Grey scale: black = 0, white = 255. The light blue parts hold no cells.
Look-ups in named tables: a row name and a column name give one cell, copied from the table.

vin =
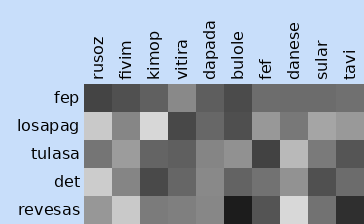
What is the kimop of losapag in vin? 215
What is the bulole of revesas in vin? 28
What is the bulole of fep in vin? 75
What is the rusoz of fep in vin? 68
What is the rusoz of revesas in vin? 151
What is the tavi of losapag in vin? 153
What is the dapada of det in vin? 137
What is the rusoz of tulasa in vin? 117
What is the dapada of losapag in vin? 103
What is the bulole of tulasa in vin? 145

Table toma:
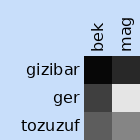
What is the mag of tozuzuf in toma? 133
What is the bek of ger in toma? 63
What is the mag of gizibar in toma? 40
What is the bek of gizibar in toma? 7
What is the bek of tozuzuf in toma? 93
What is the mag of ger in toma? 229

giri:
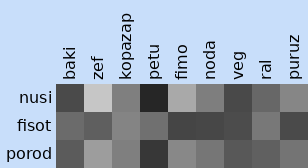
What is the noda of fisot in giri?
71
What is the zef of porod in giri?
157
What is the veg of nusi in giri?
73
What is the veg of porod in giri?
88
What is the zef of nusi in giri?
198
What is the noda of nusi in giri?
126
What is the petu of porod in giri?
55
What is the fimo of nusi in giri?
169
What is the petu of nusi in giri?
38
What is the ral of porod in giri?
96
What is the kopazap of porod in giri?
127
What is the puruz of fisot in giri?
74
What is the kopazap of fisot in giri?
132
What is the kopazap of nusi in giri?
127
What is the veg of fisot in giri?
76
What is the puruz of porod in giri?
116
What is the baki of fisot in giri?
107
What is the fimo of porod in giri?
136
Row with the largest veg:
porod

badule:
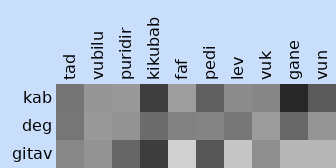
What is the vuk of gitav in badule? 143
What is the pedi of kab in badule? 96
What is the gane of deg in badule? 104
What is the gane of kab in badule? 39
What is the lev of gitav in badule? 197
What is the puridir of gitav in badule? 102
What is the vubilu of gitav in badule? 147
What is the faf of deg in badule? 129
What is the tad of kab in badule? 117

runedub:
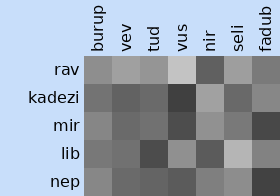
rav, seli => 158
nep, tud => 100
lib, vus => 144
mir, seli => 121
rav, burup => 142
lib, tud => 76
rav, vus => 195
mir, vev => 106
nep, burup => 135
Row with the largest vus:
rav

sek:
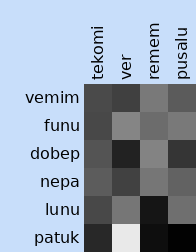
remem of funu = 108
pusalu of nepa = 98
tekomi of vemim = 74
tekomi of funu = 72
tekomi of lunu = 72
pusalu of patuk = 2
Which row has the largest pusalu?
funu

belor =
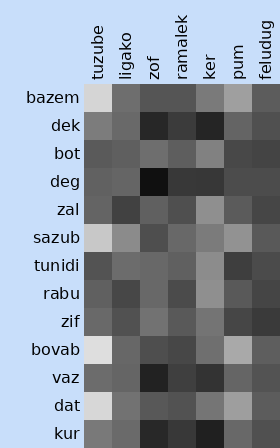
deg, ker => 55
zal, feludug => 70
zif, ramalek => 89
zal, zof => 96
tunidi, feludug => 75
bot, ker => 129
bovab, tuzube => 222
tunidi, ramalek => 96
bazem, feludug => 92
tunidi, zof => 104
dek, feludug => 80
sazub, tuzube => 200
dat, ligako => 114
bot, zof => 110
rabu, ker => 143
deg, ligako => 101
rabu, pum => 89
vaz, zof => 34
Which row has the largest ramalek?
sazub

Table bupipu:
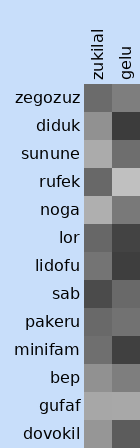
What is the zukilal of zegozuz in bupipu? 107
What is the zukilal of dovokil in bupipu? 150
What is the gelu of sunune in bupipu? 110
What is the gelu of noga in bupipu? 121
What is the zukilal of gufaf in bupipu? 167
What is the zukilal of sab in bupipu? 75
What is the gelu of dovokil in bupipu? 92
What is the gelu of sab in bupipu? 105
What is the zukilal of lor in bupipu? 103
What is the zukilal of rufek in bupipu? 104
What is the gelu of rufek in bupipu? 192
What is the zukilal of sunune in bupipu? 171

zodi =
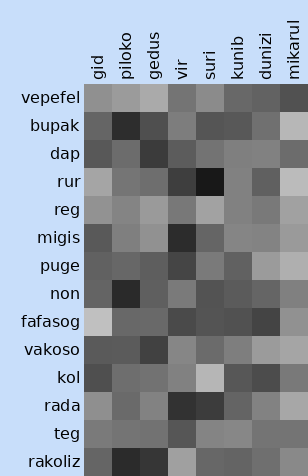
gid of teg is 122
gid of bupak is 101
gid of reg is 146
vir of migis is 44
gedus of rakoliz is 54
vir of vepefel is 116
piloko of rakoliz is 43
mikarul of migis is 154
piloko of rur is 117
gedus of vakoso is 65
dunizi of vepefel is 98
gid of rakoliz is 101
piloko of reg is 132

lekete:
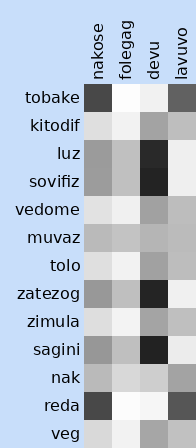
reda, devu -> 246
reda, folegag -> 252
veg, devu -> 166
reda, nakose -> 72
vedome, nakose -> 226
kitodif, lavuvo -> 190
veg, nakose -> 217
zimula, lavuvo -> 191
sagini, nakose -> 151
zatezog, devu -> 36
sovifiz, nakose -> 156
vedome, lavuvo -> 189
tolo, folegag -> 242

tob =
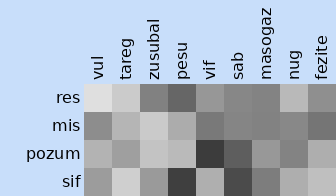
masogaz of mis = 130
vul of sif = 156
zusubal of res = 129
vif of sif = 175
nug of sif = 174
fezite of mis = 117
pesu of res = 102
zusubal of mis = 202
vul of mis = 141
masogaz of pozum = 152
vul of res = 223
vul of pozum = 179
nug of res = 185
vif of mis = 121
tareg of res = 203
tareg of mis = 181
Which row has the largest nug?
res

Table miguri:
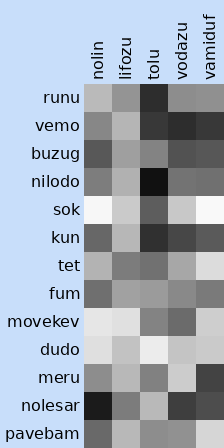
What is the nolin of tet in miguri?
179
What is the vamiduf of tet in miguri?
220
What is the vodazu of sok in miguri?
200
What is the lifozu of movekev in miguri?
224
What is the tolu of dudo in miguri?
236
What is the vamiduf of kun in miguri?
90
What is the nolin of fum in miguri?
111
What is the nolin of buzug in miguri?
88
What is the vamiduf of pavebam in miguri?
214
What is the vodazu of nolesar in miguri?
62
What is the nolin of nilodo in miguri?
125
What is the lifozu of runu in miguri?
148
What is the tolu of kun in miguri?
48
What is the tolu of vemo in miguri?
56
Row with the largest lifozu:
movekev

